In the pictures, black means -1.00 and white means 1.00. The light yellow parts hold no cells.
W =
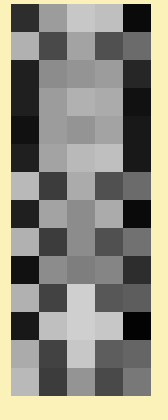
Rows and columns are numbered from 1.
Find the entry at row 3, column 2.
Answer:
0.10
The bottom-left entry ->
0.45
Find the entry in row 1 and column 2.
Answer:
0.22
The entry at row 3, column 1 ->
-0.76
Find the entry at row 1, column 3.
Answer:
0.56
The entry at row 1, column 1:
-0.65
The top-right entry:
-0.92
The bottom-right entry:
-0.06
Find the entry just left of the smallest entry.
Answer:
0.56
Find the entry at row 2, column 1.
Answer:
0.39
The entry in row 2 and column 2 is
-0.43
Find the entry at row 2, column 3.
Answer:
0.28
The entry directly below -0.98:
-0.21
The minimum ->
-0.98

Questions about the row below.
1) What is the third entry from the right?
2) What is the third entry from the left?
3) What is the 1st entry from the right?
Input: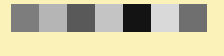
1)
-0.85
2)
-0.30
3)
-0.13

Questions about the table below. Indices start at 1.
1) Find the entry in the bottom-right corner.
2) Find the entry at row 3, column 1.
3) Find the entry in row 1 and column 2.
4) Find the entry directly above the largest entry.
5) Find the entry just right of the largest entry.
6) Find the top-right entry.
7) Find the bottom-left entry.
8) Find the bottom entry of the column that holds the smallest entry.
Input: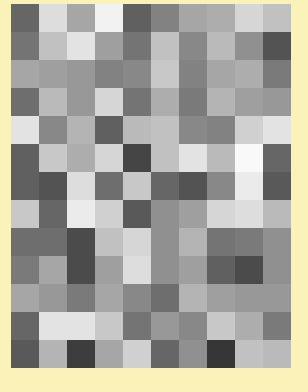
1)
0.46
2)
0.30
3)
0.73
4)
0.63
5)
-0.20
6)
0.51
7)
-0.30
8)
-0.58

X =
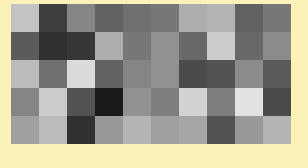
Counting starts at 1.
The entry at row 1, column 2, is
-0.51
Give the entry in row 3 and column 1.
0.47
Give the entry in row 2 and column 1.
-0.29
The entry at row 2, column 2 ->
-0.62
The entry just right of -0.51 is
0.04
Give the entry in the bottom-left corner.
0.25
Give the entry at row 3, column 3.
0.71
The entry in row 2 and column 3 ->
-0.57
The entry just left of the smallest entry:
-0.35
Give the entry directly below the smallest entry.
0.19
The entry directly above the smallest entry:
-0.23
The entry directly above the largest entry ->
0.09
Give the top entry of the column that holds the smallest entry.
-0.23
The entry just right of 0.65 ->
-0.01
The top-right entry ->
-0.07

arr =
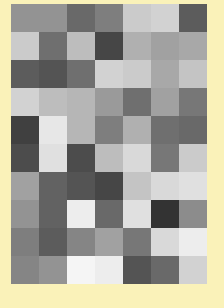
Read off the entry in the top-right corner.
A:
-0.28
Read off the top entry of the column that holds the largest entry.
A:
-0.18
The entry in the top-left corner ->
0.15
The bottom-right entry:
0.65
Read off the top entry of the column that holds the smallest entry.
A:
0.65
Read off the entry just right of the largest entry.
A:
0.86
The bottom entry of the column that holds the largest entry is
0.92
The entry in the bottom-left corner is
0.04
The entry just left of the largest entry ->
0.15
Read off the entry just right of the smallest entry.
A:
0.10
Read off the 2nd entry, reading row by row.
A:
0.15

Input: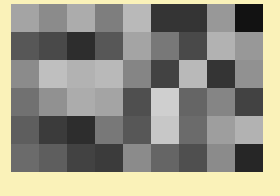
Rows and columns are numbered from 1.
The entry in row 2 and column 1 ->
-0.32
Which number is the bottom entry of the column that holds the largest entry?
-0.21
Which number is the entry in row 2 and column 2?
-0.43
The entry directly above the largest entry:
-0.48
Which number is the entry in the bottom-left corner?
-0.16
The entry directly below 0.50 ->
0.14
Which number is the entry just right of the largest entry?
-0.21
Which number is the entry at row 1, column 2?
0.09
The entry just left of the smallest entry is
0.19
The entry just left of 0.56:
-0.32
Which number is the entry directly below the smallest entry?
0.19
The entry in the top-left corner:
0.29
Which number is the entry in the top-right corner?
-0.86
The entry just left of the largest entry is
-0.38

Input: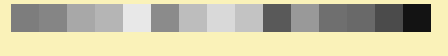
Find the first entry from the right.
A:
-0.85
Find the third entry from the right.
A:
-0.18
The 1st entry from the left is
-0.02
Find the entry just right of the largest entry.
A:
0.09

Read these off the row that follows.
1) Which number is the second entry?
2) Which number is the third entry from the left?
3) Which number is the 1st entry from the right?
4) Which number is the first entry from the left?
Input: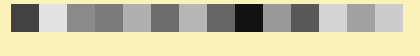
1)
0.77
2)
0.08
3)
0.60
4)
-0.48
